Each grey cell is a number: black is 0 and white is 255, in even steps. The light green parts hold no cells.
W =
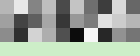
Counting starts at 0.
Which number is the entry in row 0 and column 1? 232
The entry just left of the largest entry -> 12
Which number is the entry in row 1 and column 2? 95
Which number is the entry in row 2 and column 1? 47
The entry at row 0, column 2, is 132
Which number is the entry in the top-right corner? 103
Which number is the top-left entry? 182
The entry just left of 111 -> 196
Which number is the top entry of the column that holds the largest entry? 111

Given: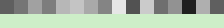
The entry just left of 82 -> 230
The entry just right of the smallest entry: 175

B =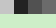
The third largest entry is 81
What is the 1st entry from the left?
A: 197

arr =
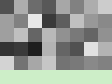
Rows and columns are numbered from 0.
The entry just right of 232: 58
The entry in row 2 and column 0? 159
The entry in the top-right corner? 204
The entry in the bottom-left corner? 211
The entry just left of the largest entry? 129
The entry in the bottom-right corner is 129
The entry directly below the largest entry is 101
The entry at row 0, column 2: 108
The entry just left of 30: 58
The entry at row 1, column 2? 232
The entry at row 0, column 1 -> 173
